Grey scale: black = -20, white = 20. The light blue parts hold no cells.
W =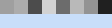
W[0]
5
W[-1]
-15
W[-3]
9

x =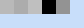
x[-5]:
9
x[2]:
10
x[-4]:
7

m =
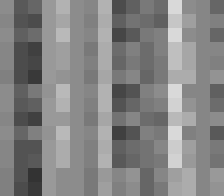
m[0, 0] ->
2
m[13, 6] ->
-1
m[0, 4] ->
8
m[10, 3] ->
4
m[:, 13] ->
[2, 5, 2, 6, 6, 7, 1, 3, 7, 0, 5, 4, 7, 7]
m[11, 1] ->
-7
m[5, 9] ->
1
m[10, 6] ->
0
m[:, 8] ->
[-8, -5, -9, -3, -4, -1, -9, -7, -2, -10, -5, -6, 1, 0]
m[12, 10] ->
-4
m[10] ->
[1, -7, -7, 4, 7, 2, 0, 7, -5, -3, -2, 1, 12, 5, 1, -1]
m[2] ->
[2, -5, -3, 4, 9, 2, 1, 8, -9, -6, -1, 0, 14, 2, 1, -4]
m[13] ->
[0, -8, -11, 4, 2, 2, -1, 5, 0, 2, -4, -1, 6, 7, 1, 3]
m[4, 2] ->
-9
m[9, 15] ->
-6
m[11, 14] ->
1
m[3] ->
[1, -8, -10, 4, 5, 2, -1, 7, -3, 0, -3, 0, 10, 6, 1, 1]
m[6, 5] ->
2
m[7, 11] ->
0
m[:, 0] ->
[2, 1, 2, 1, 1, 0, 2, 2, 1, 2, 1, 1, 0, 0]
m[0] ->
[2, -6, -4, 4, 8, 2, 1, 8, -8, -5, -1, -3, 14, 2, 1, -4]
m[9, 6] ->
1
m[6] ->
[2, -5, -1, 3, 9, 2, 1, 8, -9, -7, 0, 2, 14, 1, 1, -5]
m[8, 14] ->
1
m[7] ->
[2, -6, -5, 4, 8, 2, 0, 8, -7, -4, -1, 0, 13, 3, 1, -3]
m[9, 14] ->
1

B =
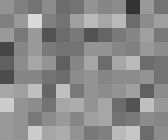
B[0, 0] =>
3
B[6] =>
[6, 5, 10, -4, 10, -1, 3, 2, 3, 5, -5, 2]
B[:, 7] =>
[1, 6, -4, 3, -3, 1, 2, 6, 6, 0]
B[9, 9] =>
11
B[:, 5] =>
[-2, 5, -1, -2, 1, 2, -1, 7, 1, 3]
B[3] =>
[-9, 1, 4, -1, -2, -2, 3, 3, 1, 0, 4, 2]
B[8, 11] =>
1
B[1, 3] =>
0
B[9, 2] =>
12
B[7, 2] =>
2
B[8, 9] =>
-1
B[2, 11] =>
-1
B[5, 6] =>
3
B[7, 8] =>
-3
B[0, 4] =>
-3
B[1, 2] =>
14
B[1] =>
[0, 4, 14, 0, -2, 5, 9, 6, 9, -3, 2, 5]
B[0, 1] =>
0
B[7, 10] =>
10
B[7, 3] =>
-2
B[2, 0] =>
4
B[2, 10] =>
5
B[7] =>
[12, 3, 2, -2, 6, 7, 3, 6, -3, -7, 10, 4]
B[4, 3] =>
3

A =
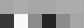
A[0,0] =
6
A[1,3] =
-14
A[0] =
[6, 7, 6, 6, 7, 7]
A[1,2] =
2

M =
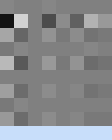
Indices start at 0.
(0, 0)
1
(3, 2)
0
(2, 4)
-1
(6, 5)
1
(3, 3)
0
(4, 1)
-6
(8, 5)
1
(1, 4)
2
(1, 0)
-17
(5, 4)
0
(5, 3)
0
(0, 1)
0
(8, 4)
0
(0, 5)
0
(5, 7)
0
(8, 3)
2
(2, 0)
6
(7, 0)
-1
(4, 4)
-1
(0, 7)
0
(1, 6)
8

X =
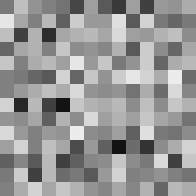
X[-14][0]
-1
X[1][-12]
0
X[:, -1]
[7, -1, 2, 6, 9, -3, 1, 8, -2, 2, 13, 11, -2, 7]
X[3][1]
6
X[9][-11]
4
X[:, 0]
[-1, 16, 10, -4, 11, 0, 0, 13, 3, 14, 5, -5, -1, 0]
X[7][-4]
10
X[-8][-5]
-2
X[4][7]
11
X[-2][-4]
1
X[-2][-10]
-3
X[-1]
[0, 7, 13, 6, 11, 8, 3, 1, 6, 1, 8, -4, 9, 7]
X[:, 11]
[4, -1, 8, 2, -4, 7, -3, 2, 6, -1, 2, 14, 3, -4]
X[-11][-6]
8
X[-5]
[14, 4, 0, 4, 3, 17, 2, 1, 5, -5, 15, -1, -2, 2]
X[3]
[-4, 6, 8, 0, 11, 2, 3, 1, 8, -6, 12, 2, -4, 6]
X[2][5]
8
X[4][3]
9
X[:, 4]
[-2, -5, 6, 11, 5, 13, 7, -17, 8, 3, 6, -10, -3, 11]
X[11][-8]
1
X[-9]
[0, -1, -4, -6, 13, -4, 11, 3, 12, 16, 13, 7, 17, -3]
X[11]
[-5, 1, -6, 9, -10, -5, 1, 2, 11, 2, -1, 14, -10, 11]
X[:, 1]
[10, 6, -10, 6, 0, -1, 4, -14, 2, 4, 13, 1, 12, 7]
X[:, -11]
[0, 9, -13, 0, 9, -6, 10, -10, -5, 4, 10, 9, 9, 6]
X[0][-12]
3
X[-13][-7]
4
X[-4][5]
-8
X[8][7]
5

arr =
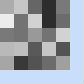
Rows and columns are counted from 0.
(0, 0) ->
7
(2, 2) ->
4
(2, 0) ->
-1
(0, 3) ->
-13
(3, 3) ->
11
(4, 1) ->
-11
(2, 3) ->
-2
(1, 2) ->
13

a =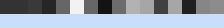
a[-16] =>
-12
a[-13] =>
-14
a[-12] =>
-4
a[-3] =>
-15
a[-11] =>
18

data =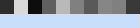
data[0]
-13
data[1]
14
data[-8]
-18
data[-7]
-5

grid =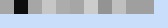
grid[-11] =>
6
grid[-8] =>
11
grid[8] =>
10
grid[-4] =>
3
